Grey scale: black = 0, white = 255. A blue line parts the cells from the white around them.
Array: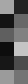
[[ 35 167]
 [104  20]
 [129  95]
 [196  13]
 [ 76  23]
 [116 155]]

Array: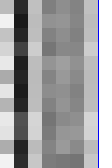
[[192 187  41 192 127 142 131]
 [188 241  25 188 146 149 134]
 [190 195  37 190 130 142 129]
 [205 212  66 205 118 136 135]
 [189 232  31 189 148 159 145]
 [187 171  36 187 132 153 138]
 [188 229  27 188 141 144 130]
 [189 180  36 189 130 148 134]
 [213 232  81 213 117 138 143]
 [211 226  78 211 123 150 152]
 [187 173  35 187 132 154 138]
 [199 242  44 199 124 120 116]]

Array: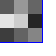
[[101  90 152]
 [ 37 228 205]
 [133  61  99]]

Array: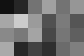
[[150  17  38 115 161 115]
 [ 85 167 204 155  81 123]
 [ 95 137 121 164  72 118]
 [127 170  39  66  47 107]]

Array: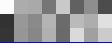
[[ 76 252 172 169 118 201  97 142]
 [224  50 152 138 180 107 186 173]
 [203  53 150 135 176 106 218 160]]

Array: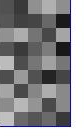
[[142  81  57 144 176]
 [ 26  86  65  69 104]
 [165 145 173 116  72]
 [ 24  85  58  93 124]
 [118 188  77 118 161]
 [ 69  78 154  81  36]
 [137 165  73 134 174]
 [137 139 184 148  74]
 [ 56 192 105  85 106]]

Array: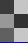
[[197  59]
 [ 50 152]
 [199  96]]
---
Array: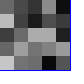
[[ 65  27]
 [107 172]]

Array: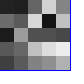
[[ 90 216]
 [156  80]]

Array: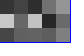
[[103 194]
 [ 97  99]]

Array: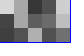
[[167  94]
 [ 82 176]]

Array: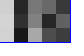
[[ 48 129]
 [ 24 168]]

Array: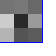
[[ 41 154]
 [ 84  92]]

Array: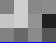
[[206 147]
 [104 139]]

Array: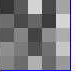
[[ 73 102]
 [132  67]]

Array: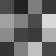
[[129  74]
 [ 66  58]]
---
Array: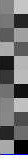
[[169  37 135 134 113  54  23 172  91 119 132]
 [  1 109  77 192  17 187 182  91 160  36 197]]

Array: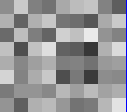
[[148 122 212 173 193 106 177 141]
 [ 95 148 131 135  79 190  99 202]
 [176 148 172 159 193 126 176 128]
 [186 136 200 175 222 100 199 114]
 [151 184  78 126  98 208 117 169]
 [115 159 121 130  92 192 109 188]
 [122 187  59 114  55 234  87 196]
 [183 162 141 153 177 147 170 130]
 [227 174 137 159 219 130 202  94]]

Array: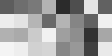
[[244 177 237  93]
 [238 170 227 110]
 [209 203 181 121]
 [213 241 105 179]
 [134 159 180  43]
 [152 142 133  78]
 [ 64  49  97 228]
 [233 167 240  97]]

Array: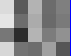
[[215 119 229 219]
 [115  44 109  89]
 [109 180 171 179]
 [160 124 106 108]
 [ 86 145 122 127]]

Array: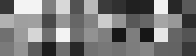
[[122 112 177  54]
 [147 156 159 243]
 [ 91 214 160 243]
 [ 29 111  72 127]
 [111 243 150 216]
 [ 40 112 102  82]
 [114 146 131 185]
 [120 127 204  59]
 [114  23 149  48]
 [125 126  88  32]
 [133  22 102  34]
 [100 230 165 241]
 [ 99 101 153  39]
 [ 57  84  43  90]]

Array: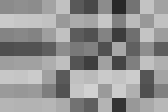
[[181 154 199 158  79 132 202 139]
 [179 151 197 161  82 136 198 143]
 [179 154 203 161  82 131 197 140]
 [182 126 160 174  94 159 193 163]
 [171  82  90 191 141 193 153 193]
 [114 197 192  84 121  92 171  89]
 [ 95 209 186  62 129  81 165  72]
 [180 154 202 161  80 131 199 140]
 [ 52 204 195  68 168  60 129  40]
 [152 176 204 127  96 111 187 115]
 [169  79  85 193 142 196 152 195]
 [184 128 164 175  93 157 193 162]]
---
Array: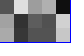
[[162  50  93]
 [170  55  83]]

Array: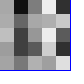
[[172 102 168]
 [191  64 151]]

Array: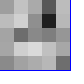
[[188 208 143]
 [164 109 137]]

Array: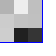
[[204 194 192]
 [206  32  53]]

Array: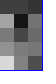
[[163  21 115]
 [122  70 106]]

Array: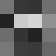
[[ 34 203 213]
 [109  52  34]]

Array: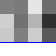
[[207 113 180]
 [201 127 205]]
